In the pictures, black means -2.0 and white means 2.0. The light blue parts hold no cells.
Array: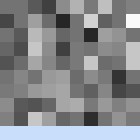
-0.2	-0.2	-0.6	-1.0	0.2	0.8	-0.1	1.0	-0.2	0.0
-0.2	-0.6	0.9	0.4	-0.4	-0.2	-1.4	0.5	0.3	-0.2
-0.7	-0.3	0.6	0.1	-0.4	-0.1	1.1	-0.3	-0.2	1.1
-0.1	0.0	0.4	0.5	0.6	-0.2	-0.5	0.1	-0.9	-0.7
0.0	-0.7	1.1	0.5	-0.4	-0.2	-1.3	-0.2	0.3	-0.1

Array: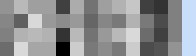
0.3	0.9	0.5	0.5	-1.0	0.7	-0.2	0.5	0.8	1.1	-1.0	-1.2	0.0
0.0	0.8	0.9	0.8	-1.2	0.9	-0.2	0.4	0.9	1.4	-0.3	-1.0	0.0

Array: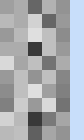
0.5	0.7	-0.4	0.8	0.3
0.4	0.9	1.5	1.0	0.2
1.4	0.6	1.0	-0.2	0.7
0.2	1.0	1.5	0.5	0.0
1.3	0.9	-1.1	-0.1	0.6

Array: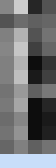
0.1	1.2	-1.4	-0.7
0.0	0.8	-0.7	-0.2
0.0	0.8	-1.8	-1.2
-0.2	0.4	-0.5	-0.1
-0.3	0.1	-1.8	-1.6
-0.4	0.0	-0.5	-0.2

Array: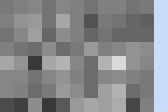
-0.1	0.0	0.1	-0.2	0.1	0.0	-0.2	0.0	0.0	-0.2	-0.1
-0.2	0.1	0.5	-0.4	0.2	0.0	-0.4	-0.2	-0.4	-0.4	-0.4
0.6	0.3	-1.1	0.6	0.8	0.1	-0.3	0.8	1.4	0.3	0.1
0.1	0.0	-0.3	-0.1	0.4	0.2	-0.3	0.5	0.8	-0.3	-0.1

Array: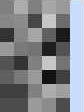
0.0	0.7	0.0	0.6	0.4
-1.2	0.1	0.6	-0.5	-1.6
-0.7	-1.2	0.0	1.1	-0.2
-1.0	-1.0	0.0	0.7	0.5

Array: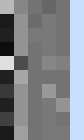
0.9	0.1	-0.2	-0.4	-0.2
-1.5	0.3	-0.1	-0.1	-0.2
1.5	-0.8	-0.2	0.1	0.0
-1.1	0.3	-0.2	0.4	-0.2
-1.0	0.3	-0.2	-0.1	-0.2

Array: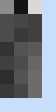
0.2	-1.7	1.4
-0.8	-1.1	-1.0
-1.0	-0.8	-0.4
-1.1	-0.9	-0.3

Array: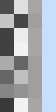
-0.8	1.5	0.6
-1.0	1.7	0.6
0.7	-0.4	0.5
0.1	0.3	0.5
